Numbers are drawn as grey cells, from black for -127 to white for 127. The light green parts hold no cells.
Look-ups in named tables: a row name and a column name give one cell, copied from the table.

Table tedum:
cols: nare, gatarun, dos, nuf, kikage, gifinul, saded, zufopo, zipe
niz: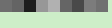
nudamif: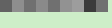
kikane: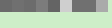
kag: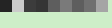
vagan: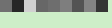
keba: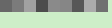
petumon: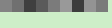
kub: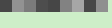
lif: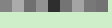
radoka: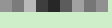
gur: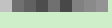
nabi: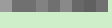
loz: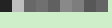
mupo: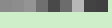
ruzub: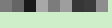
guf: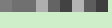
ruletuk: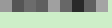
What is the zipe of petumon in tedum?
-5
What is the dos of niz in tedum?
-98
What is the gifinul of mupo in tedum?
-19
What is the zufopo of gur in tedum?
10
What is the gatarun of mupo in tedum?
13
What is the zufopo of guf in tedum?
-34
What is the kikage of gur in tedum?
-15
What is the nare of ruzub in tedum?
-4
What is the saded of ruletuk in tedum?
-86
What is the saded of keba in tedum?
-40
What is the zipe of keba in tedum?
-15
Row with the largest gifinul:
kikane

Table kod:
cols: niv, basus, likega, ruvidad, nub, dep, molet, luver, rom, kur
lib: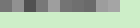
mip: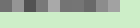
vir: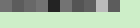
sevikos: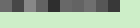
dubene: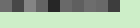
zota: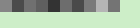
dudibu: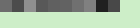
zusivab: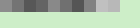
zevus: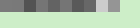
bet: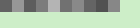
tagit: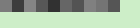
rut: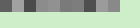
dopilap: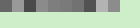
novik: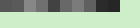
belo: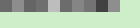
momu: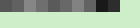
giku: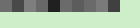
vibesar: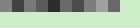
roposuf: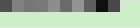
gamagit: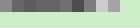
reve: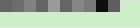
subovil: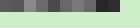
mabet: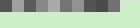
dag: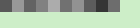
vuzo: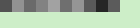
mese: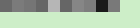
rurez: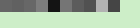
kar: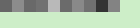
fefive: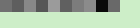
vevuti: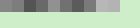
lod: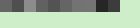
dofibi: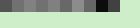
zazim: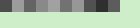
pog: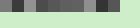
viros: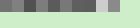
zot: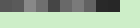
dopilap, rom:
51
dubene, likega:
4
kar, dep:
-20
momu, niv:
-41
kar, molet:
9
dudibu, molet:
-15
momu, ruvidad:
-16
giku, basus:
-54
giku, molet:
-35
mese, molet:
6
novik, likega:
7
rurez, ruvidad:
-2
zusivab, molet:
-42
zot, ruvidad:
-16
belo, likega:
-26
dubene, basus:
-56

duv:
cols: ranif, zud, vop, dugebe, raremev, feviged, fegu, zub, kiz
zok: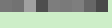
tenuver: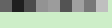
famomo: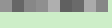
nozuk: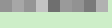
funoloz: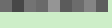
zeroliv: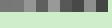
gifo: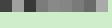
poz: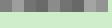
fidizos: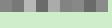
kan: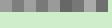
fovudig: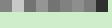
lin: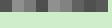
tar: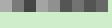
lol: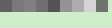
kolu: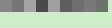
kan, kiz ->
-16
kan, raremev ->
26
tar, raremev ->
16
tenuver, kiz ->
63
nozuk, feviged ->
26
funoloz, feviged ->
-36

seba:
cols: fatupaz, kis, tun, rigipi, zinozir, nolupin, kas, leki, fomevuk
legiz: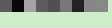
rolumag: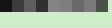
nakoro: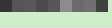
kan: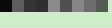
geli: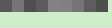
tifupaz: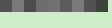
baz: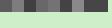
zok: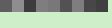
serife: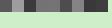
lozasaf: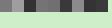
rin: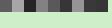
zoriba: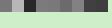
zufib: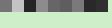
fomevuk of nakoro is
-62
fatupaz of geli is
-39
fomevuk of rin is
-73
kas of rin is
21
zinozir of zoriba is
-6
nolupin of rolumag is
-1
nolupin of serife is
-50
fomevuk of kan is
-39
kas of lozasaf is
11
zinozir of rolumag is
4
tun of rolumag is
-34
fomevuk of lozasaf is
-70
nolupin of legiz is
-8

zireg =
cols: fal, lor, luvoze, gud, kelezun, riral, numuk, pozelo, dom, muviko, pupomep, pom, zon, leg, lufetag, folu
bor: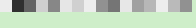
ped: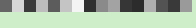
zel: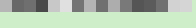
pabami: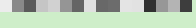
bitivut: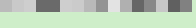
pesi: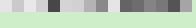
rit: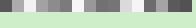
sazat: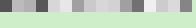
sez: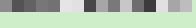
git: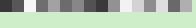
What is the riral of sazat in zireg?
103
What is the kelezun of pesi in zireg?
-56
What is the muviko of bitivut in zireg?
99
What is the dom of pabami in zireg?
-23
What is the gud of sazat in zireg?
-40
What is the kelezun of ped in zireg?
-35
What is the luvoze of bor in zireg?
-28
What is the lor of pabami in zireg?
9
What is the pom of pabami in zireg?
98
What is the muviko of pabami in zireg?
-19
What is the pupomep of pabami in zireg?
100
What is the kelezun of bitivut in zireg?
-21
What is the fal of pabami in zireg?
108
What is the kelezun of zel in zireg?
72
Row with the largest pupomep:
git

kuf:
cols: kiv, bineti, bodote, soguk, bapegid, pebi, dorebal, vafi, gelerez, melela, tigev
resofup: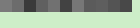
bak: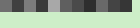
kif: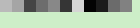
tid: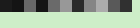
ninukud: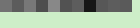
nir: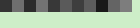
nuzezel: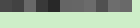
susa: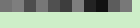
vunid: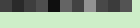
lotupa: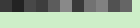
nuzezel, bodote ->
-23
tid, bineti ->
-107
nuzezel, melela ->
-18
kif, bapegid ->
8
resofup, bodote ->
-69
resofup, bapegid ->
-14
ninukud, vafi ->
-105
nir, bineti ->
-16
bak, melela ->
-59
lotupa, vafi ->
-13

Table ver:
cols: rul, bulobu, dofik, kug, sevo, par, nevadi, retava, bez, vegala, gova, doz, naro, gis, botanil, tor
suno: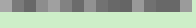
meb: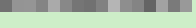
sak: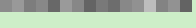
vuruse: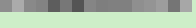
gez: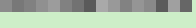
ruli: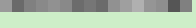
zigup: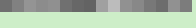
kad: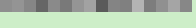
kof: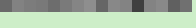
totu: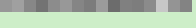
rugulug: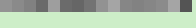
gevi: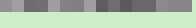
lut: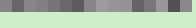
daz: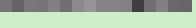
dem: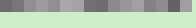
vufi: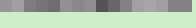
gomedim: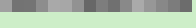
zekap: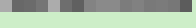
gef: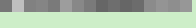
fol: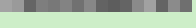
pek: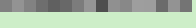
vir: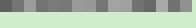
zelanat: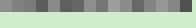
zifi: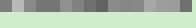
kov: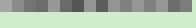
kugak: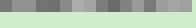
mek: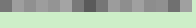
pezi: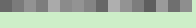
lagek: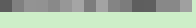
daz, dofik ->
-7
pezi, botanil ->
-16
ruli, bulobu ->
-21
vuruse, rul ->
13
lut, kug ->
1
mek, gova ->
14
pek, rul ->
0
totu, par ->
24
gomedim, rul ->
32
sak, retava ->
-27
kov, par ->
-20
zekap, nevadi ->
-31

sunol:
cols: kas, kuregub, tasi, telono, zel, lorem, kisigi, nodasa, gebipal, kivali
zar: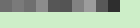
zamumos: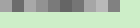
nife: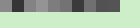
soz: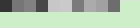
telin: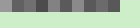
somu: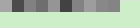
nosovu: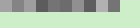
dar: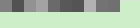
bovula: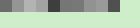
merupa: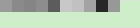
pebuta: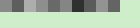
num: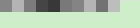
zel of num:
-71
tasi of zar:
-16
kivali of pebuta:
-27
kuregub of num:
52
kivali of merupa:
24
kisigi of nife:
-69
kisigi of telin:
10
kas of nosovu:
35
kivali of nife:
-43
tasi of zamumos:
40
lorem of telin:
-37
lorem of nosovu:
-19
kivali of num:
61
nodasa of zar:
28
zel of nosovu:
-11
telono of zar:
12
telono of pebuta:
14
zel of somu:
21
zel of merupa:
-35
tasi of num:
-3

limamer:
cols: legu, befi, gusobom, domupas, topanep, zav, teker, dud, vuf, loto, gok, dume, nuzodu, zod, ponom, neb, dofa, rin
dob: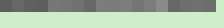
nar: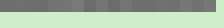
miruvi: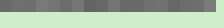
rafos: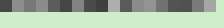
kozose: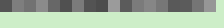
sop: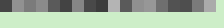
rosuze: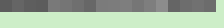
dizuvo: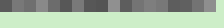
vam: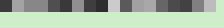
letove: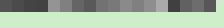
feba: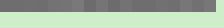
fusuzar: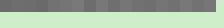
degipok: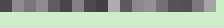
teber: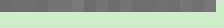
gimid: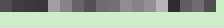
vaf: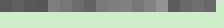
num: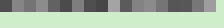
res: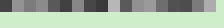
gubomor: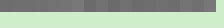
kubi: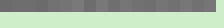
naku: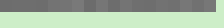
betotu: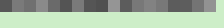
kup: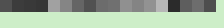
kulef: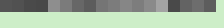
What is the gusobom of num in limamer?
-11
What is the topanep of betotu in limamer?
-21
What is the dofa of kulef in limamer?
-18
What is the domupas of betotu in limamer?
10
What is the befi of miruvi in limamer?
-16
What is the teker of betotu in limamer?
-5
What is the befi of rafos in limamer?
13
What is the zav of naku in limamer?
-11
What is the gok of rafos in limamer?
-37
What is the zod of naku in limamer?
-13
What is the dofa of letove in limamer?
-18
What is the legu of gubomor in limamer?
-17
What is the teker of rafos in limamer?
3
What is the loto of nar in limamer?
-19
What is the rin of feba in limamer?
-8
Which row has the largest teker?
vam

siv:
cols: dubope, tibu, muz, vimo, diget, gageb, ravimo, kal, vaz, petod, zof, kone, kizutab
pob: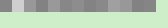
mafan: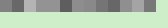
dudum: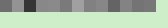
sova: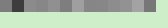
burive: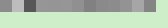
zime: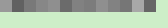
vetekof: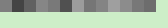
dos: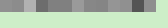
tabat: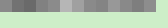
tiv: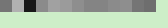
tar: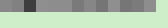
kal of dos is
7
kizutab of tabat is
13
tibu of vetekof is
-59
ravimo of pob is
13
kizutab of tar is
13
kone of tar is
-4
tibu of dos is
12
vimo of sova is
7
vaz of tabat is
4
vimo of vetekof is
6
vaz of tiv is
4
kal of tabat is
10
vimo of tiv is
11
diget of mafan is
19
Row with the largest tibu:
pob

